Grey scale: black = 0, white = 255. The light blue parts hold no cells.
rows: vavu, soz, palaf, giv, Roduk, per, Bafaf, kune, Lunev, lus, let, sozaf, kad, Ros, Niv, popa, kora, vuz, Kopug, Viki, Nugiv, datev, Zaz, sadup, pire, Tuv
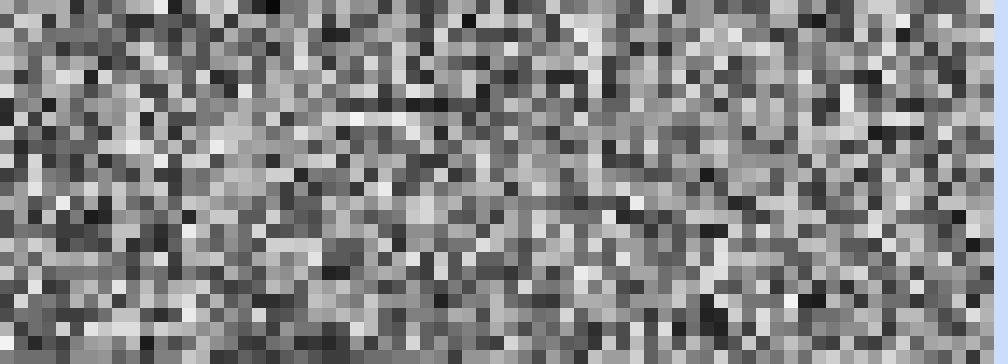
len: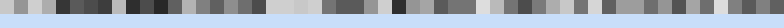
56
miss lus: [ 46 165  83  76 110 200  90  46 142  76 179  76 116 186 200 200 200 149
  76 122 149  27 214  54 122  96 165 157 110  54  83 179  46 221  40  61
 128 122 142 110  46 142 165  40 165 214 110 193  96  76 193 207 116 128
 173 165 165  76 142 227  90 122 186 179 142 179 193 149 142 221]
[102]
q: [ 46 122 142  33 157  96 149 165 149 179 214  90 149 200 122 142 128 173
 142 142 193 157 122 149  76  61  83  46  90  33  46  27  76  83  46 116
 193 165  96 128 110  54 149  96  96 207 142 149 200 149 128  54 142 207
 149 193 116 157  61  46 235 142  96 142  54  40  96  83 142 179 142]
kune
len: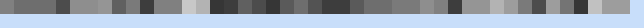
45
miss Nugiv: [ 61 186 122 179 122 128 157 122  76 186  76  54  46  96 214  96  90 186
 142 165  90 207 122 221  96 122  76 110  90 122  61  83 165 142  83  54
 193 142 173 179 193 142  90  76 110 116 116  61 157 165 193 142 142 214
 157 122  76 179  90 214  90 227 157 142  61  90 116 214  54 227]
[69]
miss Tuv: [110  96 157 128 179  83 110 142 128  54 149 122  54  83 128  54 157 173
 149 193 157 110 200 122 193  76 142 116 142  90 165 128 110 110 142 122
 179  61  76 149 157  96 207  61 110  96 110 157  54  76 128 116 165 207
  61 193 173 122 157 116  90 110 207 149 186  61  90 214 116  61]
[136]

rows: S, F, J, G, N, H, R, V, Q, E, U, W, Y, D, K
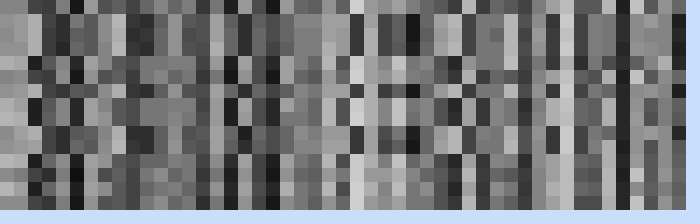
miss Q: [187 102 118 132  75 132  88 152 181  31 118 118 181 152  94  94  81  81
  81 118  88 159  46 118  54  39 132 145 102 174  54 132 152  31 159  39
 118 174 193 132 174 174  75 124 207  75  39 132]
[110]
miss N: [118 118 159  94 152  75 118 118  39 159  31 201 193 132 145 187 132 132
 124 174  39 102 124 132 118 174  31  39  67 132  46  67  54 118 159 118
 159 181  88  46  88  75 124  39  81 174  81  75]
[166]

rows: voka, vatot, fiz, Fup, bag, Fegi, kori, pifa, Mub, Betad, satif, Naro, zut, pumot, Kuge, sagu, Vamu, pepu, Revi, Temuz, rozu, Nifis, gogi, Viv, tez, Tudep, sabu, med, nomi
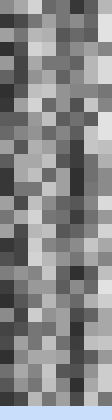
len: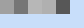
5
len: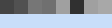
8
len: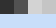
4
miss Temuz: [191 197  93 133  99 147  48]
[126]
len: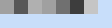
7
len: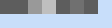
7

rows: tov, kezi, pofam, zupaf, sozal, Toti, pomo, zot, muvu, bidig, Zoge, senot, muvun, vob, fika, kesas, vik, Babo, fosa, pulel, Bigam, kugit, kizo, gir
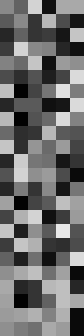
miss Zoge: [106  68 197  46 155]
[149]
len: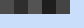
5

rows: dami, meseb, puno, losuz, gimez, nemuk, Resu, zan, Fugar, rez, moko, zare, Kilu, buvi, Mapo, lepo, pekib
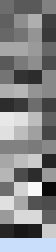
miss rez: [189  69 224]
[160]
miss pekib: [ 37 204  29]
[23]
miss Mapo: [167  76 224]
[82]

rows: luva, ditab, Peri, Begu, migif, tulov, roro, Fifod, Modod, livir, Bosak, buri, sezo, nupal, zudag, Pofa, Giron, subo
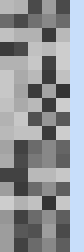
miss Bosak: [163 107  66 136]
[101]
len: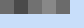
5
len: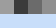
4
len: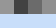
4
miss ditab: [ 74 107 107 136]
[113]

